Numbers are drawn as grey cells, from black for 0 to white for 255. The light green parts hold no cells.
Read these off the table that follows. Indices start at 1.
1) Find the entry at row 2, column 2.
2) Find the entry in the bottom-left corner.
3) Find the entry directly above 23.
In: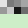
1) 201
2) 152
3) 138

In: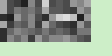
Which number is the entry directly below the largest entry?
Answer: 61
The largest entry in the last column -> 167
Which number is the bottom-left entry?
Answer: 46
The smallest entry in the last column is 75
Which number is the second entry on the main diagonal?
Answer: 75
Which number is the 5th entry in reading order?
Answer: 135
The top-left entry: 167
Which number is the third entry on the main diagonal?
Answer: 151
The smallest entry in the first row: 33
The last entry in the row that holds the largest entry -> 151
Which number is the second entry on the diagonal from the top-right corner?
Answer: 151
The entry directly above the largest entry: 75
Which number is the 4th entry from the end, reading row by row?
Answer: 151

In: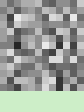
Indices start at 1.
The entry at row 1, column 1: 158
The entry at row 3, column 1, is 158
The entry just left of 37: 127
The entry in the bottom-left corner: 127
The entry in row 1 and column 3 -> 142
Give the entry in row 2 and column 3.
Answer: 95
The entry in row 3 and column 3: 234
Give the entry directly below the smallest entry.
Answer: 111
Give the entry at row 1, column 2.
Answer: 111
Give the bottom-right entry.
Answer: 173
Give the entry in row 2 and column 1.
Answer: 127
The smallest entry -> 37
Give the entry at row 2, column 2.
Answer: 158
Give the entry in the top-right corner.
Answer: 202
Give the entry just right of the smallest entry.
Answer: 142

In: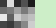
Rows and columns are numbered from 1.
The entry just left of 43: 220
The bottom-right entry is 205
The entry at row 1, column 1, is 57
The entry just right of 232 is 96
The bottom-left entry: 69
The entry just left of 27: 81
